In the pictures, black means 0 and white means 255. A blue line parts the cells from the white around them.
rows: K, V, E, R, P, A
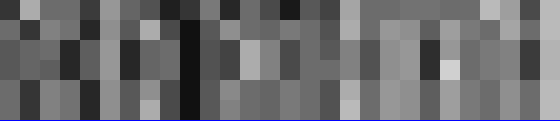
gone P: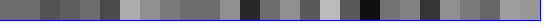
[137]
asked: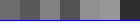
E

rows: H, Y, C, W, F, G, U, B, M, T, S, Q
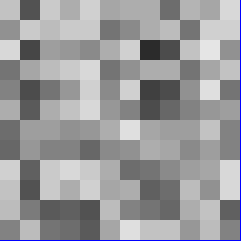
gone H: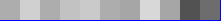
[180]
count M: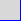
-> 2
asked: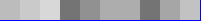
W
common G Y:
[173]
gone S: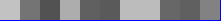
[123]

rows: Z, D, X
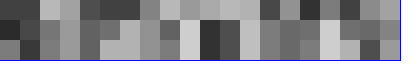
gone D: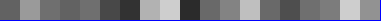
[118]
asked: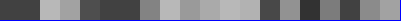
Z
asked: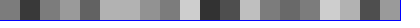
X
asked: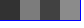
Z

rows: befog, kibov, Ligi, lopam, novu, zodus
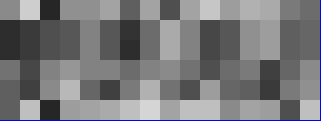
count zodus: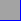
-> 3
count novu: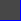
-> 0

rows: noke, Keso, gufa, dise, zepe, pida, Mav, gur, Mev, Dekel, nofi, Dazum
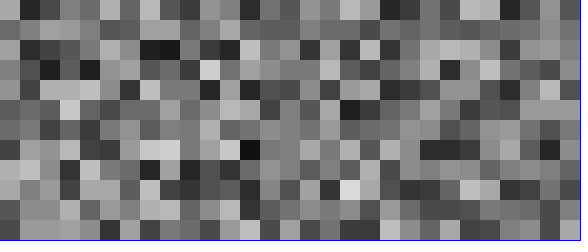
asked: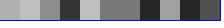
zepe
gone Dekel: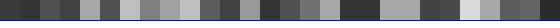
[133]
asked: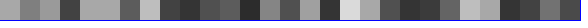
Dekel

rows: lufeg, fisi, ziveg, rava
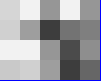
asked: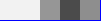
ziveg
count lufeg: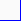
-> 0
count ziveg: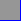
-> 1
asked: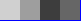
rava
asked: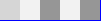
lufeg

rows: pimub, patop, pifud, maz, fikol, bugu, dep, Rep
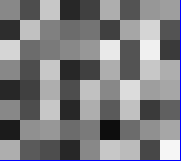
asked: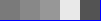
pifud
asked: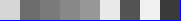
pifud
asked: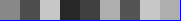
maz
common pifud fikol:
[136]
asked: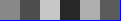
bugu

